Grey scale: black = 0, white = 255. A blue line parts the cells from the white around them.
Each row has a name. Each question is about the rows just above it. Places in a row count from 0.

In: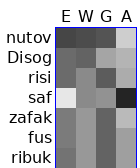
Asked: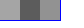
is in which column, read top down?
G
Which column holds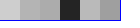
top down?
A
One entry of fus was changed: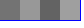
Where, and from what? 0, [123]
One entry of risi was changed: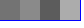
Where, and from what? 0, [107]
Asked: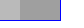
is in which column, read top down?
A

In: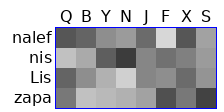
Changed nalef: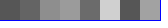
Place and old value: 5, [215]
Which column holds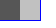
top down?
Q
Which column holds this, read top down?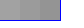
S

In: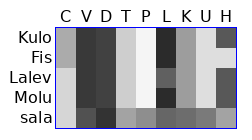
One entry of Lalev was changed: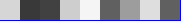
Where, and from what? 8, [88]
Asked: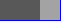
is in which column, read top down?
H
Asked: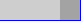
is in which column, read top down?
T

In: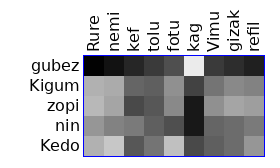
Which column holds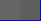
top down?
Vimu
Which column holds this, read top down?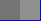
Vimu
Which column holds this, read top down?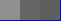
Vimu

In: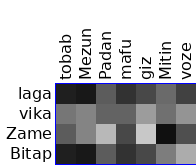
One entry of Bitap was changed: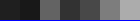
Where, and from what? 2, [92]
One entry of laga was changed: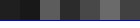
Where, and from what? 3, [50]
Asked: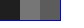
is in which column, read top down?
tobab
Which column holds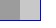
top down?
giz
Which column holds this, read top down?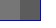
tobab
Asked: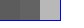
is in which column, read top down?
Padan

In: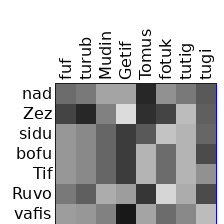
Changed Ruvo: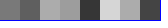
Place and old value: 7, [75]
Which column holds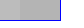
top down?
tutig
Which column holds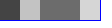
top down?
fotuk
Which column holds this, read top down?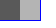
Tomus
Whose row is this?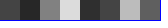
Zez
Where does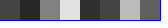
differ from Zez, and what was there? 3, [220]
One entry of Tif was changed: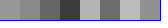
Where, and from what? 6, [180]

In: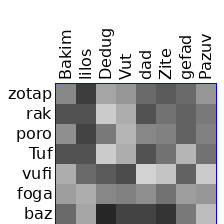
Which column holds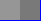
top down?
Pazuv
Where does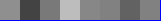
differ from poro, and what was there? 3, [181]
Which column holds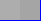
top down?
lilos
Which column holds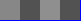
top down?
Bakim
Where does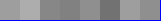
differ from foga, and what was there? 7, [150]

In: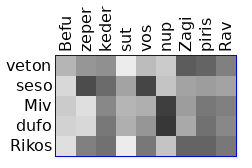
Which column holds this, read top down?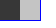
nup
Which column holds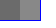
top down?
keder
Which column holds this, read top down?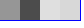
zeper

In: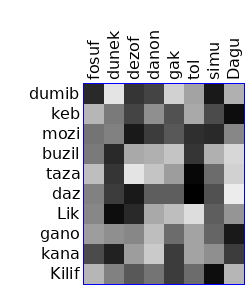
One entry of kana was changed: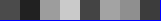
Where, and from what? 4, [60]
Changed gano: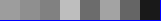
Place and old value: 2, [135]
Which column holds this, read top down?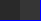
dunek
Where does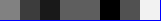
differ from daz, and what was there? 7, [236]
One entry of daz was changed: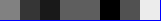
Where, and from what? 1, [60]
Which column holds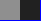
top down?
dunek
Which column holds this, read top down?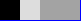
tol

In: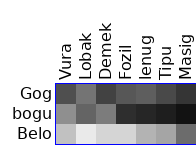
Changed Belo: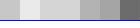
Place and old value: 0, [193]
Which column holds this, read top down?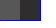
Fozil
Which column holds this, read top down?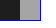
Tipu
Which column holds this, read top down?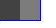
Demek
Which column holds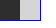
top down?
Fozil

